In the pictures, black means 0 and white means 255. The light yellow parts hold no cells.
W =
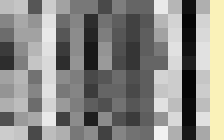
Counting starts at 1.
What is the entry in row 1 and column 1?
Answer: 189
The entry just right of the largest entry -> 175
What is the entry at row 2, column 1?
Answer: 133
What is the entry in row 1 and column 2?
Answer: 197
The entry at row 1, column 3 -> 86
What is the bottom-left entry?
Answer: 204
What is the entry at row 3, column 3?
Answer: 162
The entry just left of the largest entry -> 108
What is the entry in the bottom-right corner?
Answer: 168
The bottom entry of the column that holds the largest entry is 241
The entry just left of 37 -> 140
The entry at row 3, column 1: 108

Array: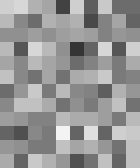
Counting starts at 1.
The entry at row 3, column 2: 144
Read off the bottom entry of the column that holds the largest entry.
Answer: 150
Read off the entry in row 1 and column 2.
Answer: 215
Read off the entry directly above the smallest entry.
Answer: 165
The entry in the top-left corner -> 207
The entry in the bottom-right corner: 193
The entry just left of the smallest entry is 144
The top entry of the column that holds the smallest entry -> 207
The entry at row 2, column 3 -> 108
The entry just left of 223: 100
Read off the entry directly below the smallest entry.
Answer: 108
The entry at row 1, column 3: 177
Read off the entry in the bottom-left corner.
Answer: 171
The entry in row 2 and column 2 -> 136
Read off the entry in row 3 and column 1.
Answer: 144
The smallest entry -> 53
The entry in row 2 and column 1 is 185
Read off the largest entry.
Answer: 243
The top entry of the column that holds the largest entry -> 66
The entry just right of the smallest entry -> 100
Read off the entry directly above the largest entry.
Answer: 185
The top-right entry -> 108
